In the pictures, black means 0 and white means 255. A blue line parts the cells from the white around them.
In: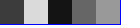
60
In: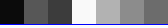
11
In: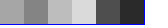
166
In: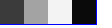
59
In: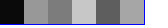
10
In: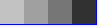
194
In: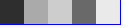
46
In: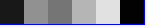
24
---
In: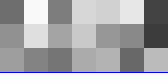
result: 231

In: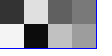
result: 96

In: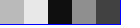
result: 143

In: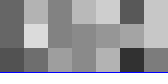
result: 88

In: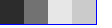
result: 231

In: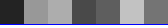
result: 194
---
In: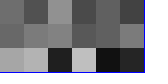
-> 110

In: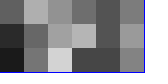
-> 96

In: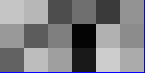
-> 197

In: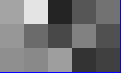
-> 164

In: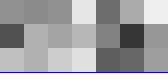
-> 144

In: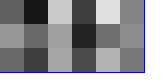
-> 96
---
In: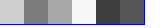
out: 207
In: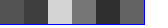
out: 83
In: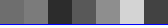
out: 110
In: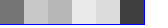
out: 117
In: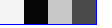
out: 243
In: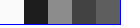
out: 251
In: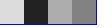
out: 220
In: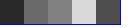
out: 41
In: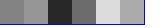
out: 131
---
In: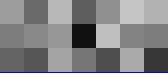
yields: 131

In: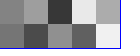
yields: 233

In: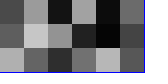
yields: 5

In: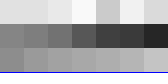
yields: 58

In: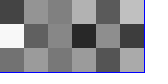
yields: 142

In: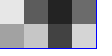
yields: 35

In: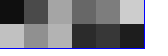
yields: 125

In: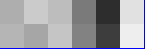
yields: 45

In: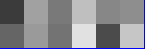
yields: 135

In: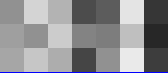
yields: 191
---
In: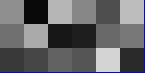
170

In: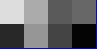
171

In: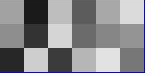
51

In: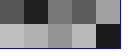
32

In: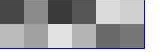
139

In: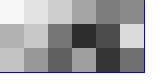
200
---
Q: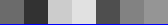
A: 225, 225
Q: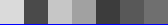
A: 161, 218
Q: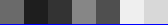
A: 134, 239
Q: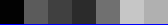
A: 43, 198
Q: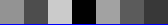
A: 1, 203
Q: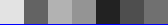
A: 148, 227
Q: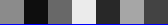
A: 235, 235
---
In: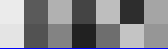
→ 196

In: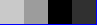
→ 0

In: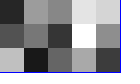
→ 169

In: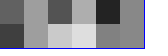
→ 129

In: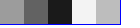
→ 243

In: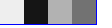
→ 178
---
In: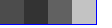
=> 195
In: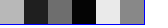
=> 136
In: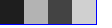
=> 208
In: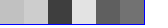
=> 114
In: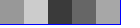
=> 167
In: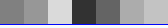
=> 195
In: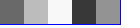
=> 147
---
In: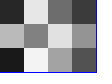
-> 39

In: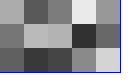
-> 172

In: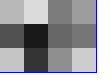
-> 184

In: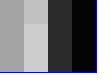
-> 164

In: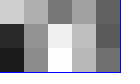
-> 206

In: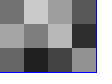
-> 114

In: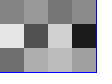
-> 132

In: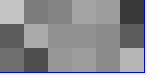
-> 196

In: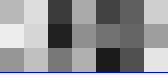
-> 184
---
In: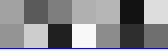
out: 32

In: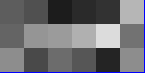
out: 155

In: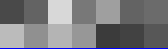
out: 180

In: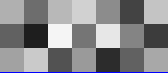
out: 245

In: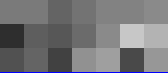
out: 87

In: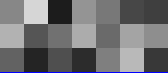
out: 113

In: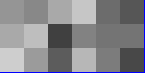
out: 64

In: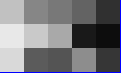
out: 169

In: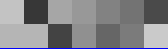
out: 67

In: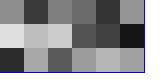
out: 203
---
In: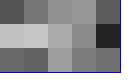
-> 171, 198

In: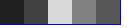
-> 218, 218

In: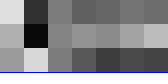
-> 147, 223

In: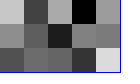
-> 28, 219

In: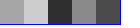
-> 47, 205

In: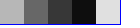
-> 55, 224

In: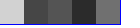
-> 84, 210

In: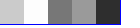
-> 119, 253

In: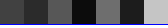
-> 12, 197
